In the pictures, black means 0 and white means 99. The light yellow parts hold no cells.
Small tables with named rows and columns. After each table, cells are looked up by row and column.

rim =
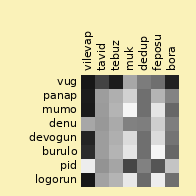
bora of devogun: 45
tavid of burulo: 61
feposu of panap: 70
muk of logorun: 90
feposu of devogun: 85
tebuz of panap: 68
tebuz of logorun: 70
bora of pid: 76
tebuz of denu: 66
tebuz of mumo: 70
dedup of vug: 48
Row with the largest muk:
mumo

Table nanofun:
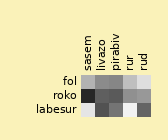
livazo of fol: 54
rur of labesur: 94
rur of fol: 74
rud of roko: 59
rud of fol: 86
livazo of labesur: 32
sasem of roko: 15
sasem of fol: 69
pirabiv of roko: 35
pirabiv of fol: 52
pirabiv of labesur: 45
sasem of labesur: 89
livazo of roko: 37
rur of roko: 56
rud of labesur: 39
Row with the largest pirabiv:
fol

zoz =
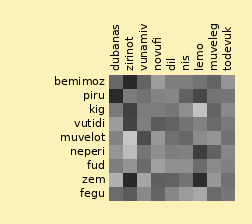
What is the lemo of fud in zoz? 42
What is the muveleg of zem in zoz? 59
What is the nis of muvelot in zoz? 40
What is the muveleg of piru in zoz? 45
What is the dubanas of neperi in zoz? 58
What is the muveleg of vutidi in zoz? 41
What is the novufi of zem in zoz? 37

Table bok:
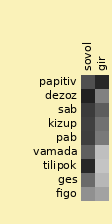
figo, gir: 63
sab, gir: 36
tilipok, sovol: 15
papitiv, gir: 15
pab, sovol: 24
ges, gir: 71
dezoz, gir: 50
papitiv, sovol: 31
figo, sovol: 56
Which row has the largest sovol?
figo

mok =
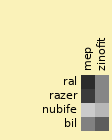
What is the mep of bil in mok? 50
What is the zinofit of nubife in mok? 71
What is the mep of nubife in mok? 79
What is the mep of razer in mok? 23
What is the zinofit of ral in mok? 52
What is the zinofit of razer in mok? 52
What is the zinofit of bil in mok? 36
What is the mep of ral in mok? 17

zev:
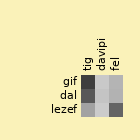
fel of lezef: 39
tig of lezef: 63
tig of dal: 34
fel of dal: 69
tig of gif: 24
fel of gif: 70
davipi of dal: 76
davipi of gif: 78
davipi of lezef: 79

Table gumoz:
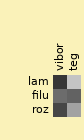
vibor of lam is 21
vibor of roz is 27
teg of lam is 76
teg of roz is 63
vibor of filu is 42
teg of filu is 38

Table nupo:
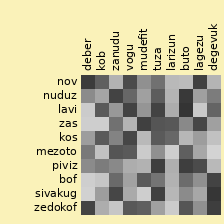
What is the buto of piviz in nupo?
24
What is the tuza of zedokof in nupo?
62
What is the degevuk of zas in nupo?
62
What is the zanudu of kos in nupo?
51
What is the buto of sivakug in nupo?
54
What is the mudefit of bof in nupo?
35
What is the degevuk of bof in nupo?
26
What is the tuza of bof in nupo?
45
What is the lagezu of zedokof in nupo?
56
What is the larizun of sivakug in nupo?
71
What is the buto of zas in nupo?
53
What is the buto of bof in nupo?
42
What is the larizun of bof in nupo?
69
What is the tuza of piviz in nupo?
24
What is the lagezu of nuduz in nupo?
62
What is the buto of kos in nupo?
71
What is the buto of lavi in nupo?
20
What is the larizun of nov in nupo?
72
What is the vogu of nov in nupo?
29
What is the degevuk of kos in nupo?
75

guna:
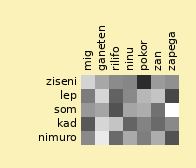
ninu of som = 64
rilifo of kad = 76
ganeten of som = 64
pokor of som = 67
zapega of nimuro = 32
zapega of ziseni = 56
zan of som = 44
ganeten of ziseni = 65
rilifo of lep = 38
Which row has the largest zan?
lep

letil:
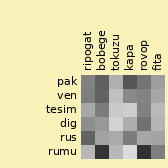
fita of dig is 70
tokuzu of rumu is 71
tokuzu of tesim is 78
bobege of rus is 63
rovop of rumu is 19
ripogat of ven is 49
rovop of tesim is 50
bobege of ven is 38
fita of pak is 61
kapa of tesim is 80
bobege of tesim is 48
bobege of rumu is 20
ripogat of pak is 50
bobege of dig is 59
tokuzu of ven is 75
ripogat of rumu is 71
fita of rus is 63
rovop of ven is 51
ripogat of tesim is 65

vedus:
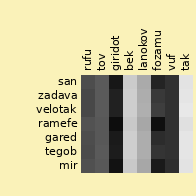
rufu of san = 30
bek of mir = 78
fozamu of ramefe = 6
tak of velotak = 90
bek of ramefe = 78
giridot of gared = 10
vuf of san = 19

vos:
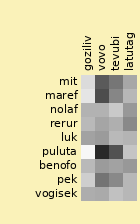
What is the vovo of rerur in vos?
64
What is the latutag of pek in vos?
71
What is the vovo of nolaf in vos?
69
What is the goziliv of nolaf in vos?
69
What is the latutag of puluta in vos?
76
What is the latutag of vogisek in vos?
71
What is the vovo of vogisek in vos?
66
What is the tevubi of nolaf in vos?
78
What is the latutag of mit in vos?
65
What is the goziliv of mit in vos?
85
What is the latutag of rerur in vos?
53
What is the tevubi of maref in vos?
52

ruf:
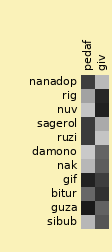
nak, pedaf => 71
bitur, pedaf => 40
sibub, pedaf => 71
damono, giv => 39
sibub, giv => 33
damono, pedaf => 78
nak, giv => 36
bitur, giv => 19
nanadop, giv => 72
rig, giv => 15
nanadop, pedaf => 24
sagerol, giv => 66
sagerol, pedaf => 23
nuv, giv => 13
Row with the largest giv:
ruzi

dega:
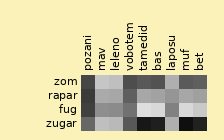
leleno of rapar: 65
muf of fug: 84
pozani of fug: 25
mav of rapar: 66
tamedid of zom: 34
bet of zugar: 13
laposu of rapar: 58

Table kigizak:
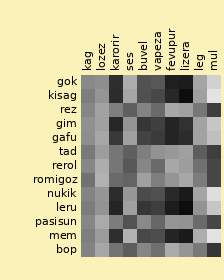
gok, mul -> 81
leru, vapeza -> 24
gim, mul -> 77
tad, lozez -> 61
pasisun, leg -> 41
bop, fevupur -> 66
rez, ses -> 37
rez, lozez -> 63
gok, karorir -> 18
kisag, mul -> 88
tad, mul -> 24
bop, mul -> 21
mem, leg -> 67
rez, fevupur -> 65
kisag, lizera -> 5

